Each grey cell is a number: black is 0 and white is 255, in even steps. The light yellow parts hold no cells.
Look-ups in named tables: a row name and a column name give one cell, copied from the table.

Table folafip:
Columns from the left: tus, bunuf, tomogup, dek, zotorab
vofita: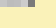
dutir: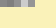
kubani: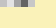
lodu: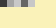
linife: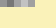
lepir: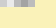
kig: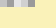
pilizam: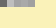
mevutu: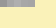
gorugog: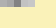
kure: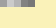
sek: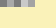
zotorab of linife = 160
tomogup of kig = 230
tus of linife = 149
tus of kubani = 195
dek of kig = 208
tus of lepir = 206
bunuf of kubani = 227
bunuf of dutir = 127
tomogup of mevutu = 175
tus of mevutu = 151
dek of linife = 194
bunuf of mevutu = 167
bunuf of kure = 203
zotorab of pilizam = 160

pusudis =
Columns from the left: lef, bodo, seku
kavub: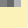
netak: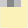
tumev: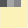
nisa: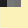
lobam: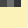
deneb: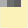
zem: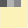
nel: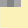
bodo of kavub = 105
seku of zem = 137
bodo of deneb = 110
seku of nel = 167
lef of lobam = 70
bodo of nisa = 118
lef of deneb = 173
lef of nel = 159
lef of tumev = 85
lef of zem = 88
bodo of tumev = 165
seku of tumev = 135
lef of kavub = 129
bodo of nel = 132
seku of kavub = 179
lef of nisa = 31
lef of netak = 204
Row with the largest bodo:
zem

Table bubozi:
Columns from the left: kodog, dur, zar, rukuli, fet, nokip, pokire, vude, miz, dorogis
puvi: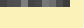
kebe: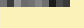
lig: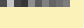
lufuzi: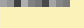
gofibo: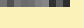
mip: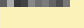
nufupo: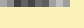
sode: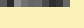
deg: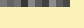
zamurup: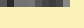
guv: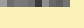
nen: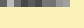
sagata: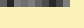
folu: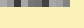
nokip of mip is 112
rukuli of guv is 119
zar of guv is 121
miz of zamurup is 72
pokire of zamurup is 70
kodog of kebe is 115
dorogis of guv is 115
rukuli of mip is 67
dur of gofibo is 82
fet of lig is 142
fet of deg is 135
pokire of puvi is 120
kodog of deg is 120
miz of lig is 111
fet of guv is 111
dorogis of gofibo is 46
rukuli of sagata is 111
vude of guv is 105
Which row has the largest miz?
nufupo

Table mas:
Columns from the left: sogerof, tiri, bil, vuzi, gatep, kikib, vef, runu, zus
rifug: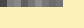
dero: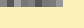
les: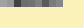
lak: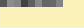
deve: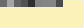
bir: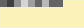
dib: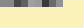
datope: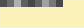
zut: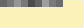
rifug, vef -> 119
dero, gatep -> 127
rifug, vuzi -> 96
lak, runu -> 104
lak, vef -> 101
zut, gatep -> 75
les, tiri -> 152
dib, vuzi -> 97
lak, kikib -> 137
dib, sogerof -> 137
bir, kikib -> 101
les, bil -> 66

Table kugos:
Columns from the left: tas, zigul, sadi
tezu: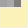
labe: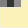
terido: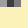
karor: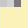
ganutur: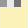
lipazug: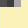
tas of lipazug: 80
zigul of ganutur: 234
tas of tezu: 162
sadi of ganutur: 115
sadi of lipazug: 166
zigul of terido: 62
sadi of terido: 123
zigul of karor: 210
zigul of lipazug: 61
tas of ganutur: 152
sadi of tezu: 125
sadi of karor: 121
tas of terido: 158
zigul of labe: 52
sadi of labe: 141

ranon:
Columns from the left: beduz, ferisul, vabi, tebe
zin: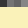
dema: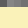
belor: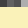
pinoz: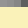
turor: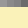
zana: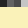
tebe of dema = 114
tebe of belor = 174
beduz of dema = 93
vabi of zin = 100
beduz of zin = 53
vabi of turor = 130
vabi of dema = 126
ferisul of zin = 116
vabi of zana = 75
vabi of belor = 82
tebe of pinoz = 95
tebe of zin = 134
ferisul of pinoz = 143
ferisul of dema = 134
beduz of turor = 152
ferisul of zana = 99
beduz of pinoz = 148
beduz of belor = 64

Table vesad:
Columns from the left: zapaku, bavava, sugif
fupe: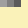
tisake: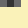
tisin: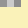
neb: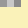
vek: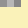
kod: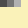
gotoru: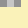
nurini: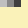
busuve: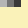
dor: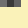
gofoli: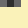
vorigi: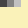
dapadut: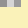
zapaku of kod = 76
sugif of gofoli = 101
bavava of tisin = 203
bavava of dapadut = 213
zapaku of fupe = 159
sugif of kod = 177
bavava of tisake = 51
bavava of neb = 200
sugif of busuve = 57
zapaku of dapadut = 146
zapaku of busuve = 181
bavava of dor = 57
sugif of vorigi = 193

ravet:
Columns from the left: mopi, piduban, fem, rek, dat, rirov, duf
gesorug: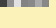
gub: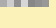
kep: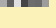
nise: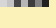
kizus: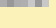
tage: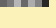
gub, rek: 214
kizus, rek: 175
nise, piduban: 196
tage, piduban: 123
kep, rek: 69
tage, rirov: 130
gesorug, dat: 137
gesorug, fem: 225
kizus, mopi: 173
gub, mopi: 172
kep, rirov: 106
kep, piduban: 95
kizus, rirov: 152
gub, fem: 144
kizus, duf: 200
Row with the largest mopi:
nise

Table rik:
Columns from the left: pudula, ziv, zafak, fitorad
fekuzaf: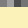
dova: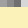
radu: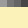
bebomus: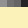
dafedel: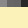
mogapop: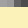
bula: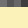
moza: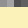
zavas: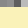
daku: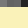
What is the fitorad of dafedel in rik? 39
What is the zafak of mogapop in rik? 98
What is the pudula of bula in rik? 113
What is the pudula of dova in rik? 160
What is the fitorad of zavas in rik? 186
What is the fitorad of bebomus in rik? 36
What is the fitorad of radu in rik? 70

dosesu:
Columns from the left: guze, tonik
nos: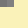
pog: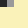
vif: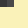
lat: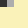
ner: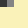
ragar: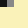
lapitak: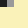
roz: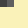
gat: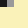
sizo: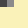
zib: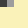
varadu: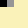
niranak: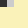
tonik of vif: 73
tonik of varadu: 150
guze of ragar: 19
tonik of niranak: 204
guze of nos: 117
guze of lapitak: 30
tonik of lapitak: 154
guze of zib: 61
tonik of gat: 154
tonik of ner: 132
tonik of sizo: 139
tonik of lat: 173
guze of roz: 65
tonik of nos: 128
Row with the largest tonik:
niranak

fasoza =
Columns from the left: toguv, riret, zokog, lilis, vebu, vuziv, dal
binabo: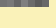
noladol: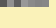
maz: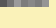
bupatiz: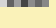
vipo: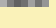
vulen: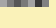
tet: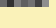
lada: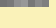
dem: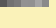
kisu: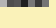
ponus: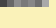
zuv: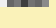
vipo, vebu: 160
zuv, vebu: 114
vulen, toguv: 166
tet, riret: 49
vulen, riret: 123
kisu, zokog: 85
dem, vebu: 145
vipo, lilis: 112
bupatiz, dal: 135
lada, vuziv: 138
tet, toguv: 106
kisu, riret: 78
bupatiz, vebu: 139
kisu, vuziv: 57
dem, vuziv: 165
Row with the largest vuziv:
dem

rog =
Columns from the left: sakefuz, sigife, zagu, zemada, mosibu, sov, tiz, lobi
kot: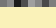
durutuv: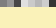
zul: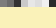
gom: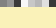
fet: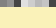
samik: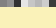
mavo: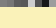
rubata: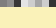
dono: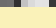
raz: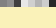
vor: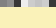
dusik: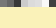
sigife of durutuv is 150
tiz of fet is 196
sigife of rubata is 143
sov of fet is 184
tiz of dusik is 248
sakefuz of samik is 129
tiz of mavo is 23
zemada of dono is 194
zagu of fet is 69
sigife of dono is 111
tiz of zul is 240
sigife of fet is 146
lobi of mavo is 157
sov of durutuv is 183
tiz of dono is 227

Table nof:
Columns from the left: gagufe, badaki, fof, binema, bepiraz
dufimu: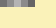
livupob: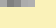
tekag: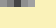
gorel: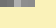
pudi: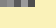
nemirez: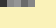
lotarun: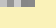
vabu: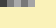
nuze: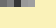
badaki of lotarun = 148
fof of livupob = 140
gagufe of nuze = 109
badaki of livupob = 128
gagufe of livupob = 168
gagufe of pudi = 131
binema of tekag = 143
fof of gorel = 176
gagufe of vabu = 63
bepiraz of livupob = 176
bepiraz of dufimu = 101
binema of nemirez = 106
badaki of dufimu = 143
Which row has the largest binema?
livupob

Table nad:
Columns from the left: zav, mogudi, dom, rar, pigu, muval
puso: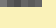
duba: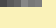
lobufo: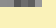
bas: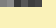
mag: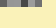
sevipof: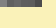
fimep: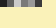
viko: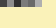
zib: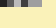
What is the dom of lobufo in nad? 88
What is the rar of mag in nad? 71
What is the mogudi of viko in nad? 142
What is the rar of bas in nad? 87
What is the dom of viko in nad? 49
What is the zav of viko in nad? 66
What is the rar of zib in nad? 63
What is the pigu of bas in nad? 62
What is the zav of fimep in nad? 32
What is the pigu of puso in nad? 91
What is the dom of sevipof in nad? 103
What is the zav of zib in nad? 35
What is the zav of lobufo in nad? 141
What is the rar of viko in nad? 123
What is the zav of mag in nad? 98
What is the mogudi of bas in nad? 139
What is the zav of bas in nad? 127
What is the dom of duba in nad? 100
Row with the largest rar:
duba

